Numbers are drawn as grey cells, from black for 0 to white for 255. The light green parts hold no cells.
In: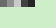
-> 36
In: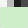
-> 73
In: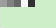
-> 49
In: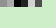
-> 77
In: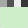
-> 55
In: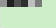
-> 121
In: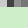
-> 118
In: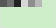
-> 184
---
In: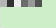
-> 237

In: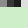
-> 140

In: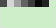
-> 99

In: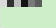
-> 190

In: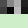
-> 61

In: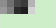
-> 126

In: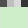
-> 79

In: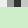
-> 239
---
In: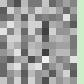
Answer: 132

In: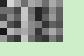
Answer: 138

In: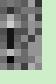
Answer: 50

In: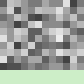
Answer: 122

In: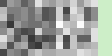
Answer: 224

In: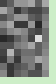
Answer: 166

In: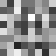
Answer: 207

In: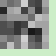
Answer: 163

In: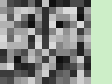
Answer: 32
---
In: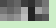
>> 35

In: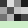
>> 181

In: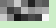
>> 74

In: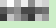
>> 57

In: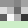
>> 249

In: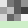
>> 103

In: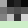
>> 194
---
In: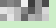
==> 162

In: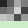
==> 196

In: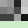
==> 63

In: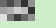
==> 223

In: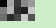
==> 110

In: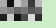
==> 33
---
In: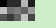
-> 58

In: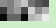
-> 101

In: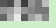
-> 174

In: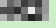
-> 119

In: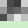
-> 167

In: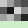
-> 185

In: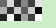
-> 243
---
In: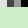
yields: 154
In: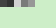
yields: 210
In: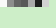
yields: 100
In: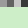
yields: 198
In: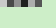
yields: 144
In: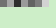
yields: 46
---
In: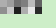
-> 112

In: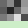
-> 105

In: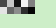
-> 19

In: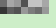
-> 152

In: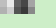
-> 98

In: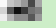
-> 16
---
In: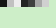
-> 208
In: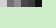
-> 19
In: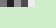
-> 238
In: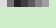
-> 159
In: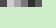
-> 90
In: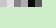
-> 92
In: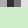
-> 226
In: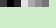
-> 117
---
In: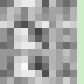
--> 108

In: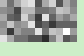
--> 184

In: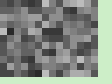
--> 86

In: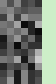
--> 133

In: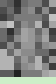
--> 107
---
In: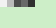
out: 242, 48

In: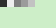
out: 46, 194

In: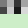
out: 122, 216

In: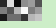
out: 40, 196

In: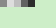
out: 137, 44

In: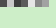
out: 76, 162

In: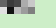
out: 99, 127

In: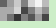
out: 100, 70

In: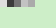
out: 221, 170

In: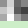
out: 145, 117
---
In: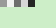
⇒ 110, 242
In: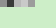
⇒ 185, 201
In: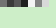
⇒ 31, 244
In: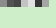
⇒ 195, 225
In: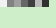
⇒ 102, 242
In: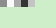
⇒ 169, 250
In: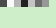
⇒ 33, 250
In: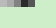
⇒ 130, 186
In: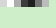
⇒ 60, 254
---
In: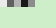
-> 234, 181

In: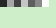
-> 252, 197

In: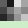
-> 225, 196

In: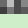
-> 189, 134

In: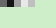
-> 232, 191

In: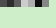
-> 204, 174
